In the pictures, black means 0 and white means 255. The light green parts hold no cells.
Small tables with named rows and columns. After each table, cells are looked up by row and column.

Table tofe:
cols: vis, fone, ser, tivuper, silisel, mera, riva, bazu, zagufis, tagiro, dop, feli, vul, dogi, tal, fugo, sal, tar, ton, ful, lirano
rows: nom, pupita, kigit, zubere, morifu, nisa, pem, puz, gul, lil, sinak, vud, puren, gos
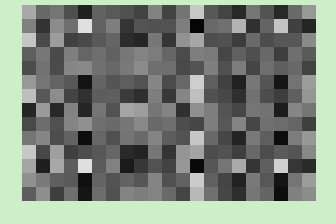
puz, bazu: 164
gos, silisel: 21
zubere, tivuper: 127
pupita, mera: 98
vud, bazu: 26
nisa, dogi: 94
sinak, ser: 159
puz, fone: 154
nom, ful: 106
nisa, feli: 103
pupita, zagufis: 84
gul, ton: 108
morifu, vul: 83

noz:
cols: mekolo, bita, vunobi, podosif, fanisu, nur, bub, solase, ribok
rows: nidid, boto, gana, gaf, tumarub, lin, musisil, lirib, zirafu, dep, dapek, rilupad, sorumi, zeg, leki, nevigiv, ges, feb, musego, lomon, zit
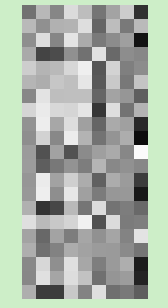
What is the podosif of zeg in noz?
231
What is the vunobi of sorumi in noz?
162
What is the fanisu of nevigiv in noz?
241
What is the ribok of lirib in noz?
179
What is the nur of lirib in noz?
54
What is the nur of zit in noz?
223
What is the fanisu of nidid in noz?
189
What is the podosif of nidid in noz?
219
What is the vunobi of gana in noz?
134
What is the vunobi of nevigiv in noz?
200
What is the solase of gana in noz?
159
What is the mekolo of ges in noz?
163
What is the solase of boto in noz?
121
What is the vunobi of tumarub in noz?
185
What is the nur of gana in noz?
122
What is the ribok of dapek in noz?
251
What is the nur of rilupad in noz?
181
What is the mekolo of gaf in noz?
169

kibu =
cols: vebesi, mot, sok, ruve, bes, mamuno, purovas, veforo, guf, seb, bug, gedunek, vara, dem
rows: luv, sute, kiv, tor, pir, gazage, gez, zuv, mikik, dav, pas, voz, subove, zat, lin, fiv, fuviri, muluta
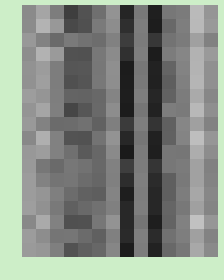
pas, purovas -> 138
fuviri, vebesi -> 156
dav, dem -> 150
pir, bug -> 100
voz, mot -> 119
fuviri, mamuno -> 96
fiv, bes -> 81
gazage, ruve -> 80
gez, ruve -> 100
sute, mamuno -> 122
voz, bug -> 119
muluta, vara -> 168

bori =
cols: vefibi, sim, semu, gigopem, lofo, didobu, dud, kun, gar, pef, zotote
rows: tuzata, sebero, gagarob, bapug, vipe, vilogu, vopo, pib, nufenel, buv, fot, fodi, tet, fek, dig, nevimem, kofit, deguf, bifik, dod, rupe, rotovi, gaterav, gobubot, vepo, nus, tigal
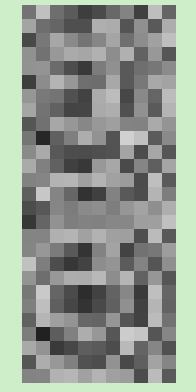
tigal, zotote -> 89
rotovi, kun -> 144
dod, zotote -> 85
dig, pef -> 143
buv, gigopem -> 127
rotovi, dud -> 96

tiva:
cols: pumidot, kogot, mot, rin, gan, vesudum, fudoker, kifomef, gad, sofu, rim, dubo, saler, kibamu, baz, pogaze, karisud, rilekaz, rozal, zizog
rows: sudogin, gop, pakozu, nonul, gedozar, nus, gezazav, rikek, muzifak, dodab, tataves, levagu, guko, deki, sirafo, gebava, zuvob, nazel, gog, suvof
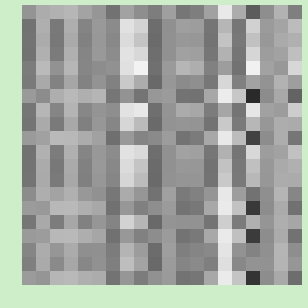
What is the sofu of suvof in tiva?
145
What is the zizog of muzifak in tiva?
171
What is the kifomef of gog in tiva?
190
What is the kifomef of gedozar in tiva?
224
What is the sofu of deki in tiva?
114
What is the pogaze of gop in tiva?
118
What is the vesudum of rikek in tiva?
148
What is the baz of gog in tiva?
223
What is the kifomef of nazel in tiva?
180
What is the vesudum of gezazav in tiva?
181
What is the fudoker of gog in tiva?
127
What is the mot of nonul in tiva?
123
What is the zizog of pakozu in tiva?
176
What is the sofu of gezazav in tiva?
151
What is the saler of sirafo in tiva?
120
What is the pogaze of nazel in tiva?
146

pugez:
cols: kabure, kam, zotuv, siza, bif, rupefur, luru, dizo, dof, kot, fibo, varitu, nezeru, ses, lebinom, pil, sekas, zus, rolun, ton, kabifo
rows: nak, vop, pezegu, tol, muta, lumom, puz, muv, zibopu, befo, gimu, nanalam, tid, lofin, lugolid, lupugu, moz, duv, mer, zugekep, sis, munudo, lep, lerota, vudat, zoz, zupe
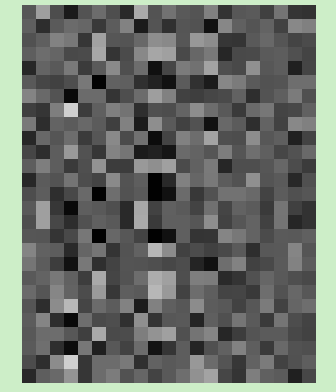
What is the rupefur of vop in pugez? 57
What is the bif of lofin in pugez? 105
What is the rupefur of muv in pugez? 95
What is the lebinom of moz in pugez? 133
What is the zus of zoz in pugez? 123
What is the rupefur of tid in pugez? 68
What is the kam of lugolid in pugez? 159
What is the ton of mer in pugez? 130
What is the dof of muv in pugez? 46
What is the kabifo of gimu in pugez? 105
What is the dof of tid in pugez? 94
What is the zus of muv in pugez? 119
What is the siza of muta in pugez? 121
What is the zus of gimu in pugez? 95
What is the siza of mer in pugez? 17
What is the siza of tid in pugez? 116
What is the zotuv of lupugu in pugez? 71

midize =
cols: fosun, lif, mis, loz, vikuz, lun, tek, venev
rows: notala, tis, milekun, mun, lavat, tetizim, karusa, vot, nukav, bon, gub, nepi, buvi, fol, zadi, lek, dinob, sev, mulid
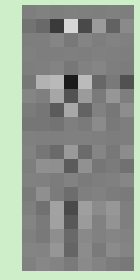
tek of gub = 120
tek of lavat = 126
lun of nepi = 118
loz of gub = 154
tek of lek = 147
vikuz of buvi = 123
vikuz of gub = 107
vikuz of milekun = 132
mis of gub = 106
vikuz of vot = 99
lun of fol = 129
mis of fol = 123
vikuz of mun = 126
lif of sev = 131
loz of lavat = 119
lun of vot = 129
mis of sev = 150
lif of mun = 126
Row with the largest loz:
tis

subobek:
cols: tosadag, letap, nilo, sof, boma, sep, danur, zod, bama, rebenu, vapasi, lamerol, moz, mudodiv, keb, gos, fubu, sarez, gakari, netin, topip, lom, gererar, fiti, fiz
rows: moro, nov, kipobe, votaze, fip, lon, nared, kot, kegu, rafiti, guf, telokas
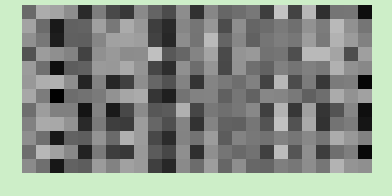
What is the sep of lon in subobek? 130
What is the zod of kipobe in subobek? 162
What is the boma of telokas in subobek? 93
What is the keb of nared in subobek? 96
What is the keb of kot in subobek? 111
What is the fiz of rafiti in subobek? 130
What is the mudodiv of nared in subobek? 131
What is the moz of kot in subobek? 70
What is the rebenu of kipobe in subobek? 66
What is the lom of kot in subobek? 53
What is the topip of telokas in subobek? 141
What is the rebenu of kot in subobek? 87
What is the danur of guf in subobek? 62
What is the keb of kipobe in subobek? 100
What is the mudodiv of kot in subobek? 120
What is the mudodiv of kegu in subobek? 132
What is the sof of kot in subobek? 128

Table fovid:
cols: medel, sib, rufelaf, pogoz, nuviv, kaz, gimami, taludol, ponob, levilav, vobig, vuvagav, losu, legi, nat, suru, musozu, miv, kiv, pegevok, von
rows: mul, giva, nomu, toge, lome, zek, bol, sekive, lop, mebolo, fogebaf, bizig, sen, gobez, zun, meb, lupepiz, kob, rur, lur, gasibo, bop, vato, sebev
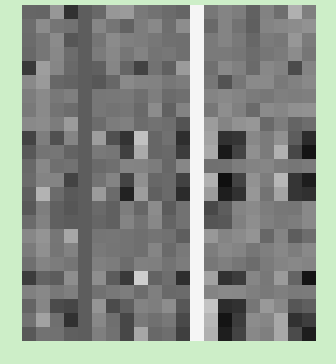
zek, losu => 245
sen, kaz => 115
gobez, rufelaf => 107
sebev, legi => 176
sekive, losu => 245
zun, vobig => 91
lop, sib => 140
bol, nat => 137
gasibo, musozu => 127
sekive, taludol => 118
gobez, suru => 49
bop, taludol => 95
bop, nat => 44
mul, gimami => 151
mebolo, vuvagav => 46
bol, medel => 125
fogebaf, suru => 67
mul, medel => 102
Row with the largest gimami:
mul

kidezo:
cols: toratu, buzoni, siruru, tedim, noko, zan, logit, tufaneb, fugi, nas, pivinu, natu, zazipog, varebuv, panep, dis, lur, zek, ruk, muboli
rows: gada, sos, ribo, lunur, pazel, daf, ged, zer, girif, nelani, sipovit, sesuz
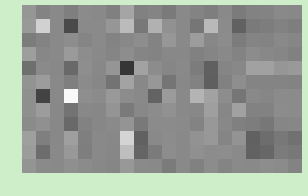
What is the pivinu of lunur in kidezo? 136
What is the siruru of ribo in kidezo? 137
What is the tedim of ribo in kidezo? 141
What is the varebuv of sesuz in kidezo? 140
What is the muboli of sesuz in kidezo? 131
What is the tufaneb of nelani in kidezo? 212
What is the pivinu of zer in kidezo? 145
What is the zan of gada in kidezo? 137
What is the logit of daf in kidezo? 115
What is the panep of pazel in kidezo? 133
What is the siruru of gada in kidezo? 137
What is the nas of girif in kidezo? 139
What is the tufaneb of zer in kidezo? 122
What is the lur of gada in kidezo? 130

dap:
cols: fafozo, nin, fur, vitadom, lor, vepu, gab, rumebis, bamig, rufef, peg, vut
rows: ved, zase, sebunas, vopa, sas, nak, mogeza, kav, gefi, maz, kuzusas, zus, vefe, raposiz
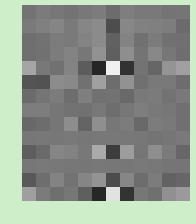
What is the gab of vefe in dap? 76
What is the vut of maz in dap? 121
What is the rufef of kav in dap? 121
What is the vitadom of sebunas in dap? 122
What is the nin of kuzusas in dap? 106
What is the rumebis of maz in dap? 120
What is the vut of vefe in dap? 102
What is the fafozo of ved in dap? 115
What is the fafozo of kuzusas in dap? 94
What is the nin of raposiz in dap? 123
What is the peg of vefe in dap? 98
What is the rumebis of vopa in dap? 142
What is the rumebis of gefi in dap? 124

